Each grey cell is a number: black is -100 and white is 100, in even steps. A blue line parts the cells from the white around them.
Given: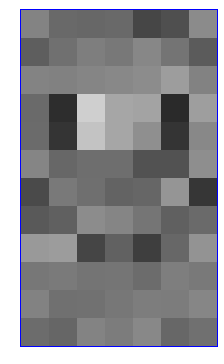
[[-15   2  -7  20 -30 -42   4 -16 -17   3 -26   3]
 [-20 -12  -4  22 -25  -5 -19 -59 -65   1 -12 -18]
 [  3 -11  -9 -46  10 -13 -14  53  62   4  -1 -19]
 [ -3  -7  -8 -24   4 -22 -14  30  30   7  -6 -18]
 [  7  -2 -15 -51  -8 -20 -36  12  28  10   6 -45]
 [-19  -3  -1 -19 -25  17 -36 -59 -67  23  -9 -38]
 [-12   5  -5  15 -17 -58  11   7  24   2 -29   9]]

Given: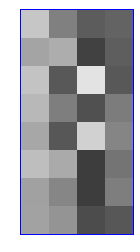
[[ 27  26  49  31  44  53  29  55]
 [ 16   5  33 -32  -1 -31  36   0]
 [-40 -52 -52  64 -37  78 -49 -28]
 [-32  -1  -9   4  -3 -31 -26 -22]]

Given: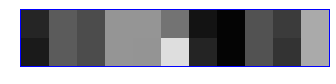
[[-80 -71]
 [-29 -29]
 [-40 -40]
 [ 17  17]
 [ 16  17]
 [ 74 -10]
 [-72 -85]
 [-97 -97]
 [-36 -36]
 [-60 -54]
 [ 33  33]]

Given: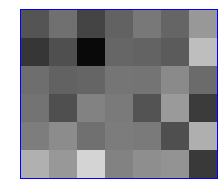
[[ 38  -2 -10 -14 -58 -34]
 [ 19  10 -38 -23 -38 -12]
 [ 66 -12   2 -21 -93 -47]
 [  2  -3  -4  -8 -20 -23]
 [ 11  -4 -35  -9 -22  -6]
 [ 15 -38  21   8 -29 -21]
 [-55  37 -54 -16  49  19]]

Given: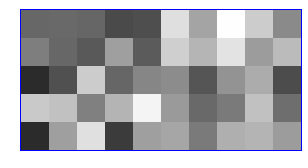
[[-66  58 -66  -1 -19]
 [ 25  51 -37 -19 -18]
 [ 76   0  60 -30 -20]
 [-54  41 -20  25 -42]
 [ 25  91   5 -29 -39]
 [ 30  21  10  62  75]
 [ -4 -18 -33  42  29]
 [ 37  -4  15  78  99]
 [ 41  51  35  22  60]
 [ 22 -14 -40  47   8]]

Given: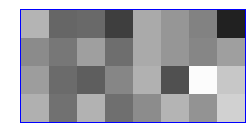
[[ 38  23   9  41]
 [-11 -16  -7 -20]
 [ 40 -26  25 -18]
 [-13   5 -14 -51]
 [ 10  39  33  33]
 [ 41 -37  18  18]
 [ 15  98   5   2]
 [ 64  56  25 -74]]

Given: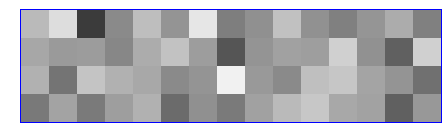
[[ -5  39  31  46]
 [ 28  -9  21  73]
 [ -4  54  22 -54]
 [ 24  39   6   8]
 [ 39  32  35  49]
 [-16   8  52  16]
 [ 13  16  23  80]
 [ -4  89 -33  -1]
 [ 26  20  16  13]
 [ 46   8  26  51]
 [ 56  50  24  14]
 [ 32  55  63   0]
 [ 27  29  14  17]
 [-25  16 -25  35]
 [ 19 -12  63   0]]

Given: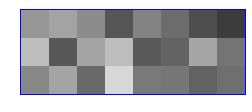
[[  7  49  18]
 [ 29 -31  28]
 [-18  29  10]
 [ 69  48 -33]
 [ -5 -30   3]
 [ -7 -22 -15]
 [-23  30 -39]
 [-13  -9 -53]]
